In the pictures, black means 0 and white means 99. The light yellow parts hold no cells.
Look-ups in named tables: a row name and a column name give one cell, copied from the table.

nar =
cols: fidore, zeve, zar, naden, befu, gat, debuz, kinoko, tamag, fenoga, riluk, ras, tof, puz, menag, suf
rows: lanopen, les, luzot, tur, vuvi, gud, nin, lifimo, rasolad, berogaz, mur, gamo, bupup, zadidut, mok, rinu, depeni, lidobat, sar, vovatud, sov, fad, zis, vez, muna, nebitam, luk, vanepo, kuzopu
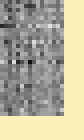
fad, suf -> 72
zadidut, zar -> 33
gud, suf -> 46
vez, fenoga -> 58
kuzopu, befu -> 53
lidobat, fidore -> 48
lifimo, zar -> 47
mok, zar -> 47
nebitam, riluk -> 63
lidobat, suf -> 69
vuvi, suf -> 59
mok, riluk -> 49
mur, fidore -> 59
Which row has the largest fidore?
rinu

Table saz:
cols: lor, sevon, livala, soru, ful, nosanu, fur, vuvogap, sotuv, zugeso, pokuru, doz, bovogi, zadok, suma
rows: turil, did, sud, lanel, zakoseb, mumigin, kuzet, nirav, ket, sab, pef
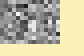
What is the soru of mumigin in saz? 41
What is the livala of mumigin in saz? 60
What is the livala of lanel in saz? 73
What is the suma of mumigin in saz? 92
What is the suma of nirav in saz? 84
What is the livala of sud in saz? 29

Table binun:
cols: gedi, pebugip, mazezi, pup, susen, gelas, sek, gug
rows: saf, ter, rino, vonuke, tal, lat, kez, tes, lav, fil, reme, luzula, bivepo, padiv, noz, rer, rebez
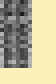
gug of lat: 36
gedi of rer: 68
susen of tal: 37
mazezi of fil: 47
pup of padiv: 44
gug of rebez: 67
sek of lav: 30

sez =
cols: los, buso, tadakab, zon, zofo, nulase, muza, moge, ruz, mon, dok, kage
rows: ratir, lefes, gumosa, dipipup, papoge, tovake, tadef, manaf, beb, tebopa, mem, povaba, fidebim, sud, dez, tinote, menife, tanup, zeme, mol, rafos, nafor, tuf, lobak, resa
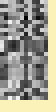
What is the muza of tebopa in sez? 28
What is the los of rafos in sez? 53
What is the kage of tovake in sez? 37
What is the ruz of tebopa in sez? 73
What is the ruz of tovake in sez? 75
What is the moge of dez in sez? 37
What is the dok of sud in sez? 26
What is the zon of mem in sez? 18
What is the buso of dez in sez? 53
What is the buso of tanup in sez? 33
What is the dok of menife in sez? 24
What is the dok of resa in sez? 51
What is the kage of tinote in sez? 46
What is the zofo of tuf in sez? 43
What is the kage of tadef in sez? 62

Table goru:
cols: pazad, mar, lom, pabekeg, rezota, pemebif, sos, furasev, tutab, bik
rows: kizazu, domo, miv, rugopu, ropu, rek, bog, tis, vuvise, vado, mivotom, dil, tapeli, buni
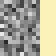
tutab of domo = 19
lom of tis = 52
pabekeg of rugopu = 54
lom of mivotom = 73
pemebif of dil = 31
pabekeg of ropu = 83
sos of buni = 43
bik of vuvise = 73
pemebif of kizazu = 27
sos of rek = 52

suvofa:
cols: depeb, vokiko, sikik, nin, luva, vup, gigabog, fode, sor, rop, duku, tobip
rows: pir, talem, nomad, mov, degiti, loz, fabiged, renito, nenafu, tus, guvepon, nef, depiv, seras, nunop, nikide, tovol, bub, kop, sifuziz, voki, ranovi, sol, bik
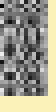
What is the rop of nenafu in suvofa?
18
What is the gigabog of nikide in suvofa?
62
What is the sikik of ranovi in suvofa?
41
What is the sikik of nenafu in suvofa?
60
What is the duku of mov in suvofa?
55
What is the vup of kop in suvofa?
37
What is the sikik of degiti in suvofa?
28
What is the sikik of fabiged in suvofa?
50
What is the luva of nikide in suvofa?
30
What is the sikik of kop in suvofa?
16
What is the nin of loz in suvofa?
24
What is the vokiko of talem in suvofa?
53

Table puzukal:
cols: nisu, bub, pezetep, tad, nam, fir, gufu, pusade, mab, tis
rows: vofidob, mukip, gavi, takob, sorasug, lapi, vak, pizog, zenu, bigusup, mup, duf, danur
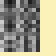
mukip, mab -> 28
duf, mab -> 60
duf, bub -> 55
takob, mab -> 29
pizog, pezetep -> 23
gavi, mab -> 66
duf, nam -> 43
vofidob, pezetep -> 9
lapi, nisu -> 79

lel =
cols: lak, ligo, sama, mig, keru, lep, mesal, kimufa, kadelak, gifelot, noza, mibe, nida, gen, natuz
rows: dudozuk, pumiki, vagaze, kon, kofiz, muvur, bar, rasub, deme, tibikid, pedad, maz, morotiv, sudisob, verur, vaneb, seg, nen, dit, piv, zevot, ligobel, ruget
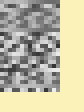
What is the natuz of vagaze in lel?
71
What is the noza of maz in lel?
35
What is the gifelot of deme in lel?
25
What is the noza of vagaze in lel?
42
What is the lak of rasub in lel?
68
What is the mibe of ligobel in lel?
64
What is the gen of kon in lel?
58
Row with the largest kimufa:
tibikid

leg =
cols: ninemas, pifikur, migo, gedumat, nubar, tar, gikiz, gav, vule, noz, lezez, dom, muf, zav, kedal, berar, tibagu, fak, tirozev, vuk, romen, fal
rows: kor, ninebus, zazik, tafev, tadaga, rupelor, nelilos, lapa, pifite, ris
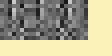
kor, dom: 44
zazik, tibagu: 18
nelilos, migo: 26
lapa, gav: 28
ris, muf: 27
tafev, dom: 48
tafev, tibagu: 16
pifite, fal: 53
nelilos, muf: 50
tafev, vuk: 49
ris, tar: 67
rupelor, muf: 53
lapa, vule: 28
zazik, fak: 75
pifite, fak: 16
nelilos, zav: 37
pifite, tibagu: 61
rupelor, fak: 34
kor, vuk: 50
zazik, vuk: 48

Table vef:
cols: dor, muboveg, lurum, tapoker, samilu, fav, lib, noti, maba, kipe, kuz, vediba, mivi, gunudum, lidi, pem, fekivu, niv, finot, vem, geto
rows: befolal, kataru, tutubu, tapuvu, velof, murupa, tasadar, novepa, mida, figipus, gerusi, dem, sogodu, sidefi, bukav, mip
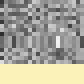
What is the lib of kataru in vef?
42
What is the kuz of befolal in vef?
58
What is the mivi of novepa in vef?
70
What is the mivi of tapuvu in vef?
70
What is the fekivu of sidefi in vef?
45
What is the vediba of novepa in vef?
46
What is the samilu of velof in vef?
51
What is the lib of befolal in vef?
36
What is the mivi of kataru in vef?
67
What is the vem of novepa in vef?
43
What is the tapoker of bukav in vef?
74
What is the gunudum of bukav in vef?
56
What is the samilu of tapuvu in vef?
37
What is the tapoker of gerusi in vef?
29
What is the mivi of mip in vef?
53
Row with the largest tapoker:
tasadar

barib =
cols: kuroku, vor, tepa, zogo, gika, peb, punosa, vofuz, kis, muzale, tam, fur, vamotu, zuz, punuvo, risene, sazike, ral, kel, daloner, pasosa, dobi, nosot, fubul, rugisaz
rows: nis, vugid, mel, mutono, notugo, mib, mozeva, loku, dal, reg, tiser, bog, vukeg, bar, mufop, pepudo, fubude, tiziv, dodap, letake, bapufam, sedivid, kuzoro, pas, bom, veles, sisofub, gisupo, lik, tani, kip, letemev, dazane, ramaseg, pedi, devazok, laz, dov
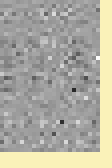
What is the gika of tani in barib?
62
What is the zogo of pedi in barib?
58
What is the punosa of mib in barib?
61
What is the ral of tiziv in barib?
55
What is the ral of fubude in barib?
51
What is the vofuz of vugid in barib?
60

